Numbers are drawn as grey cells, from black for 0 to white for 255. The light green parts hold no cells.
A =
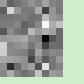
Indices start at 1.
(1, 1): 155
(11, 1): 135
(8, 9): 132
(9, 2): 162
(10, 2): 45
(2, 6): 172
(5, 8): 161
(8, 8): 136
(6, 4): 169
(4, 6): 135
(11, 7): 109
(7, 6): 142
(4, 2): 125
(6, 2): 159
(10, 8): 118
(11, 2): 172
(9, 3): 155
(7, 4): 152
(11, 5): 126
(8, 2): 139
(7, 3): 145
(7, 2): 134
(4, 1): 123
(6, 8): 84
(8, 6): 163
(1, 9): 125
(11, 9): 147
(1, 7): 161
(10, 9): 131
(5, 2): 139

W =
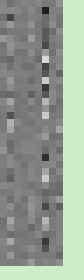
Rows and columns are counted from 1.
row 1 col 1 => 132
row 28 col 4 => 128
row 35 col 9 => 131
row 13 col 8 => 131
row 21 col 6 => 128
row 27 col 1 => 135
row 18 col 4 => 121
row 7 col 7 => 72
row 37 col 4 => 115
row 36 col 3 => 120
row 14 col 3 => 115
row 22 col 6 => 128
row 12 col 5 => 109
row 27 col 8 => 113
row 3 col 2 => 69
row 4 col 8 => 141
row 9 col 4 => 120
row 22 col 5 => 133
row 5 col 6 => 121
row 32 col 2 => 164
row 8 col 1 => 120
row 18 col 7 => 126
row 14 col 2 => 104
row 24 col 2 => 138
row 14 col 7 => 86
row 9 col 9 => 132
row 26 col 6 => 130
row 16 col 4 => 123
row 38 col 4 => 129
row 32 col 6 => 115
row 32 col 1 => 113
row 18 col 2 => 178
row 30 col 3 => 116
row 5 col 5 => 128
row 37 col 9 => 104
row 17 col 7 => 202

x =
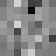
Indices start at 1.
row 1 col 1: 113
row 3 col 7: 149
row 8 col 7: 125
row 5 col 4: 157
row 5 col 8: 130
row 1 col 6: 68
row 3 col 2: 150
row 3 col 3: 155
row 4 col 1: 160
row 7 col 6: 111
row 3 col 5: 143
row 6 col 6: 192
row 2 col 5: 8
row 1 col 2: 140
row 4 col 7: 147
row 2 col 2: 150
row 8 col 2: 131
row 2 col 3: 140

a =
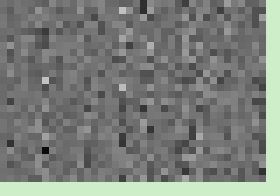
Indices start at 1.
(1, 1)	115
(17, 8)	97
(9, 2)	91
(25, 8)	107
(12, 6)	100
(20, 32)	124
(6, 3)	114
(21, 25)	106
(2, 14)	100
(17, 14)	130
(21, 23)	116
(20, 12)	132
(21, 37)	117
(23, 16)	106
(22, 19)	89
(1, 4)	111
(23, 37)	130
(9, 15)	114
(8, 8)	132
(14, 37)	128
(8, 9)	122
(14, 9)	115
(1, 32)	103
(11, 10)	123
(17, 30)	93
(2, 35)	95
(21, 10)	106
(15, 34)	128
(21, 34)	116
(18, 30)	95
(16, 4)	101
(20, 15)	130
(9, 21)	113
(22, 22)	105
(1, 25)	123
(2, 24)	96
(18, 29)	126
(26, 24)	78
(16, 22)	119
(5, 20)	113

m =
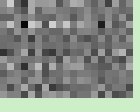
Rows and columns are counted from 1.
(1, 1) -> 142
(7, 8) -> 109
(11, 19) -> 114
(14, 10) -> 153
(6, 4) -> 125
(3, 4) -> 118
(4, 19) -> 160
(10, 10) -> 145
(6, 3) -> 86
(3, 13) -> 144
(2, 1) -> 129
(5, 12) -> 130
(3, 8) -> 100
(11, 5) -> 106
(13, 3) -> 122
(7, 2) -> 113
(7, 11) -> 125
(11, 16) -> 117
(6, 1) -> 110
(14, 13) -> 116
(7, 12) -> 117
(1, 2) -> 204
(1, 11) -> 173
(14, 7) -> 146
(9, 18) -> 74
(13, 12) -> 106
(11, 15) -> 100
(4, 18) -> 106
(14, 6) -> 86
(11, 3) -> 131
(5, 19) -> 98
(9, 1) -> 155
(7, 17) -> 123
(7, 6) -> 131
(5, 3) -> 146

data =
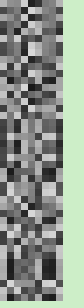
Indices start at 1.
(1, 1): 181
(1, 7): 121
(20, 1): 74
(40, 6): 173
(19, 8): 102
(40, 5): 90
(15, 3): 99
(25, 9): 158
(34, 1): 62
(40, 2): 33
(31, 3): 122
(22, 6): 168
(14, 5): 107
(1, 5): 33
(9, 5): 38
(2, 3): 125
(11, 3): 122
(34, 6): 81
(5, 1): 55
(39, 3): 106
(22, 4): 186
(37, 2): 54
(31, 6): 184
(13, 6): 47
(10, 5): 103
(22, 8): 97
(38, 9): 164
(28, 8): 210
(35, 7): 97
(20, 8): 200
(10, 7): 73
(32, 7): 45
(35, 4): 179
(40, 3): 94
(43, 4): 136
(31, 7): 129
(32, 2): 36
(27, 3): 137
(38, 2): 30

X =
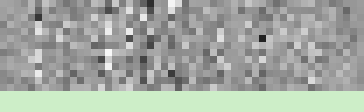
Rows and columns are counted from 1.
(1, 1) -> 164
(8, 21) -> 138
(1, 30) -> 161
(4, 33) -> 160
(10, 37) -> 175
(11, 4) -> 180
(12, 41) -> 130
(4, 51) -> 153
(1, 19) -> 184
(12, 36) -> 185
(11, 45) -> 182
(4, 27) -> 118
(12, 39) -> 159
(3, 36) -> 159
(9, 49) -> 162
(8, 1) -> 125
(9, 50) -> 148
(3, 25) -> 101
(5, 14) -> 170
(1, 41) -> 131
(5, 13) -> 180
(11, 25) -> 59
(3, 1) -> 160
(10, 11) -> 160
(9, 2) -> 167
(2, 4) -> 159
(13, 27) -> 171
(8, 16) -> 248
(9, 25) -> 167
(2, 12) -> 139
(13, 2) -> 164
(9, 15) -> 73
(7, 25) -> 102
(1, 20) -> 134
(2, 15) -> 125
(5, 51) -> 132
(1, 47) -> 151
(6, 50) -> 162
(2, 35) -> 115
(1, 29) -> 161

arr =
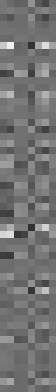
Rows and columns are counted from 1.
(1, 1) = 118
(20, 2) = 119
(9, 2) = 112
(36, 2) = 120
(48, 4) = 107
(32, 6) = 106
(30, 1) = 92
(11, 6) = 149
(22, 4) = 107
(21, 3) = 112
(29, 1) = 104
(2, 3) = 116
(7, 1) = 200
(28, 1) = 100
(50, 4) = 119
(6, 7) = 116
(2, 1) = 118
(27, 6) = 132
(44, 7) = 127
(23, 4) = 114
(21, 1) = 138
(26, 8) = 118
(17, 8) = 114
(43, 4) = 112
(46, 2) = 109
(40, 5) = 94
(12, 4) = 113
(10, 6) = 135
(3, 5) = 142
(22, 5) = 141
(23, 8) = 127
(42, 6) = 158
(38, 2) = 108
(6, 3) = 118
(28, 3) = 125
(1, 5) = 146
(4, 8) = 111
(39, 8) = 112
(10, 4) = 116
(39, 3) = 117

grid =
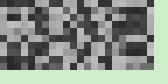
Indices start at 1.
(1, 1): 63
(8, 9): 189
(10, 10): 184
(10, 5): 46
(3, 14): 184
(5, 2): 166
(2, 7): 99
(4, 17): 51
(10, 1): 103
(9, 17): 185
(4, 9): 177
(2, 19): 47
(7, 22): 182
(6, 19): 174
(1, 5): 50
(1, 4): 64
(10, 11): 51
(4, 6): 59
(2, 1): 182
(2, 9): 189
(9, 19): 166
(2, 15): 170
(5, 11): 53
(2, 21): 51
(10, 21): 111
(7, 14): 168
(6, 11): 59
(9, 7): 173
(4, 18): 44
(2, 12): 53
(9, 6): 159
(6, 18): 121
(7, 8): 163
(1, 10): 174
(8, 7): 73
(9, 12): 55
